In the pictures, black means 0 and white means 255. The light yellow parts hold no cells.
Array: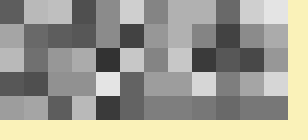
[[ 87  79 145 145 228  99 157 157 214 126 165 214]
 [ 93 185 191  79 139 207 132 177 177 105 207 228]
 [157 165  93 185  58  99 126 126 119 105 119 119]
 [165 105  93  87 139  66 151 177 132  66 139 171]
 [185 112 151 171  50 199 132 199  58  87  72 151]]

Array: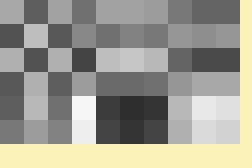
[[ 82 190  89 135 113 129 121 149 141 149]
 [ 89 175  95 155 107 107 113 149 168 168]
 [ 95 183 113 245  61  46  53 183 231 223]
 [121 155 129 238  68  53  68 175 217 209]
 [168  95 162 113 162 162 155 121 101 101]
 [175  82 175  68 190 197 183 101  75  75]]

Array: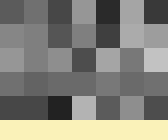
[[ 71  71  34 179  91 142  77]
 [ 91 112  71 150  42 165  57]
 [112  99 106 106 120 106 112]
 [134 127  85 127  63 171 157]
 [150 127 142  77 165 120 194]]

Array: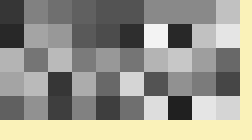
[[ 40 164 152  89  76  46 243  40 193 229]
 [ 54 129 111  96  83  83 137 137 137 193]
 [ 96 145  62 129  62 111 221  32 229 213]
 [164 186  54 172 104 213  83 145 123  70]
 [180 117 186 123 152 117 180 199 158 104]]

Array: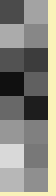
[[ 16  96]
 [ 75 163]
 [ 82  60]
 [104  29]
 [151 128]
 [171 135]
 [183 143]
 [217 120]]

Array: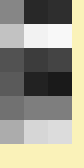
[[ 82  60  68]
 [ 90  34  26]
 [113 126 126]
 [134  40  46]
 [172 214 220]
 [194 242 248]]

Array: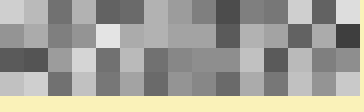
[[ 90  84 156 213 113 186 113 135 142 142 193  90 186 127 142]
 [148 171 127 148 228 171 178 163 163  90 178 163  98 171  62]
 [193 207 113 193 119 163 106 148 135 106 171 119 193 148 201]
 [207 186 113 178  98 106 178 156 127  76 127 119 207  98 221]]

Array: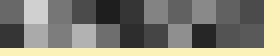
[[ 53 170 125 178 110  45  69 143  38  83  89]
 [104 208 118  75  30  53 131  97 137  97  75]]

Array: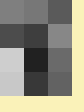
[[ 76  62 135]
 [127 119  90]
 [200  56  98]
 [206  33 106]]
